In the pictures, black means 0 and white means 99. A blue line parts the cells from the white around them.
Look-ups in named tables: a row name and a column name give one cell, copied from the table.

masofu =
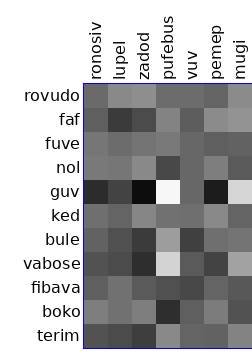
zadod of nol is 53
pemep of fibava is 39
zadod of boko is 49
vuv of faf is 36
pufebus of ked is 44
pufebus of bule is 61
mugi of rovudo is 54
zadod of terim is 24
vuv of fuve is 40
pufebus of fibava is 31
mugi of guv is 83
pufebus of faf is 51
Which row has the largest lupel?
rovudo

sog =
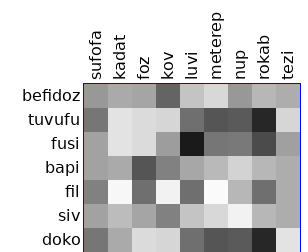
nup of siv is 94
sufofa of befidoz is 59
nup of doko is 35
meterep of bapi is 72
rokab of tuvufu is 15
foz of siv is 64
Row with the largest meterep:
fil

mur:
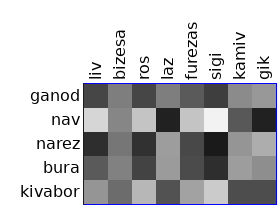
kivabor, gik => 30
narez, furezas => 28
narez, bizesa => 46
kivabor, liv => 58
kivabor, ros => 71
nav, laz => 13
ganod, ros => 27
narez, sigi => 10
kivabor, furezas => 63
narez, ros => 19
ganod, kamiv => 54
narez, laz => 61
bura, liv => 35
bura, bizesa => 50
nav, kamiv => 34

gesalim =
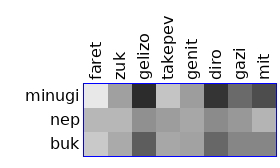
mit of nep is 70
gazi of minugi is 41
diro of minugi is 20
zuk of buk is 66
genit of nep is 65
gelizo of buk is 36
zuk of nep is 71
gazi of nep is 59
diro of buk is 40
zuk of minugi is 62
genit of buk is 63
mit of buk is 52

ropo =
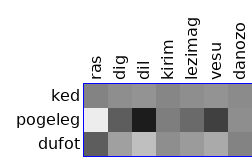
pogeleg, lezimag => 41
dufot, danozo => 51
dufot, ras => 36
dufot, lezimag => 60
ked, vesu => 57
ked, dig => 55
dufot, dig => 62
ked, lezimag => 55
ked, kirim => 52
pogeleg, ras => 92
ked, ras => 51
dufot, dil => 74
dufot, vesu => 66
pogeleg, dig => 36
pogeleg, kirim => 49
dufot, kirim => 55
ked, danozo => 54
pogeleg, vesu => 25

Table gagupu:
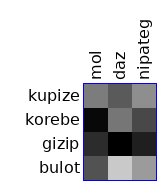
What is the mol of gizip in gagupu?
17
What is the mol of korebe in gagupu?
3
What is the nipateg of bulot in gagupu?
60
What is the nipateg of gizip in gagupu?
12
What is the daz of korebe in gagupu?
46
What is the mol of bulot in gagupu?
32
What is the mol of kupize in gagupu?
48
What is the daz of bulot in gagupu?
78
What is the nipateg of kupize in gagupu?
55
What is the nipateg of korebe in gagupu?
28
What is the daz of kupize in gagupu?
35
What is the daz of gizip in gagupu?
0

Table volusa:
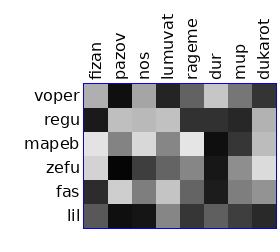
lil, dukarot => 16
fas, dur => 11
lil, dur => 37
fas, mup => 49
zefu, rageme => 52
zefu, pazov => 2
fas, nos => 49
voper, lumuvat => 14
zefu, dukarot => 85
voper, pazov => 6
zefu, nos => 24
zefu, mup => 55
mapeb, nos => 84
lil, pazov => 6
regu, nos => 72
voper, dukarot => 20
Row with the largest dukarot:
zefu

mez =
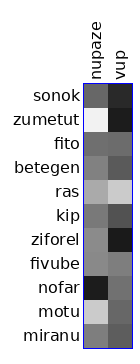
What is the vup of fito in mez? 42
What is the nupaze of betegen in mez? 50
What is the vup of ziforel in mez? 10
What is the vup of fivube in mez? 49
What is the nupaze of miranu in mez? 49
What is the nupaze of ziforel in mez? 54
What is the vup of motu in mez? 40
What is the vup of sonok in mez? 16
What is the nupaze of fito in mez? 43
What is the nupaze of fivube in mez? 53
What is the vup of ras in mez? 79
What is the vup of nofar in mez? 44
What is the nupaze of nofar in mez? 11
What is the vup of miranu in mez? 36
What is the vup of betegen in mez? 35
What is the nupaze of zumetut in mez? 94
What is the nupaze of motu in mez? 79
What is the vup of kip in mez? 32
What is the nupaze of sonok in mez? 40
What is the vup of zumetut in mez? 11

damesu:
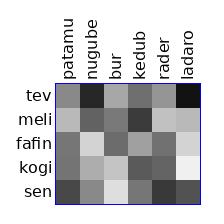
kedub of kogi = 35
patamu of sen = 28
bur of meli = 47
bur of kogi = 76
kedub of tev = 43
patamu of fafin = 46
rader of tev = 58
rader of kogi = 39
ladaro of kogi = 93

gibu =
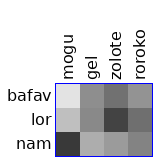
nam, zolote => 60
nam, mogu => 22
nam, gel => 67
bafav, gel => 55
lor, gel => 53
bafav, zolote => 44
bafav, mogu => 88
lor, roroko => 43
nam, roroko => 51
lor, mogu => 74
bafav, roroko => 57
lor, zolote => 26
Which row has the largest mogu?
bafav

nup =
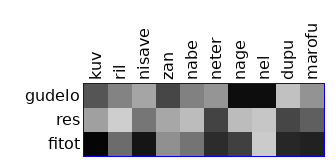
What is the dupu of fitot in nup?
15
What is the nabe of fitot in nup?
45
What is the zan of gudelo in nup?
27
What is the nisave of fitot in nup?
8
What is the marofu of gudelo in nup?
57
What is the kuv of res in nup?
62
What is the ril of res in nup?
80
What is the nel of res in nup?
77
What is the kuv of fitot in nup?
2
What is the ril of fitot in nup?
42
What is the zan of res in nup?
65
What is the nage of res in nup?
73
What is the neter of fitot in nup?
17
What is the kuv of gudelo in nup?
33
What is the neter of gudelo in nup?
58
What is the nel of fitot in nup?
79
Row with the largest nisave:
gudelo

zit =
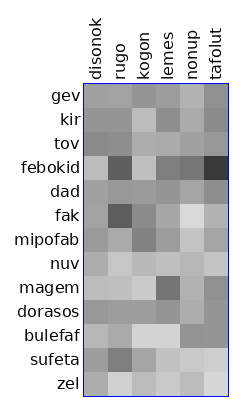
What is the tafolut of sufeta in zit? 80
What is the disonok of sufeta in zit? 61
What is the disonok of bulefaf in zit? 71
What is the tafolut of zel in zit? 83
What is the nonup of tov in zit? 62
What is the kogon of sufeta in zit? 64
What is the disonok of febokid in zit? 73
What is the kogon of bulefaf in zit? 82
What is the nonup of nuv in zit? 71
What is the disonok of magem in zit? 73
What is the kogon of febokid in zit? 74
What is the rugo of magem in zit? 74
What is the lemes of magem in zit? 45
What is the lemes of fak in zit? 65
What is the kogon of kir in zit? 73
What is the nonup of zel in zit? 73
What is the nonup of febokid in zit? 46

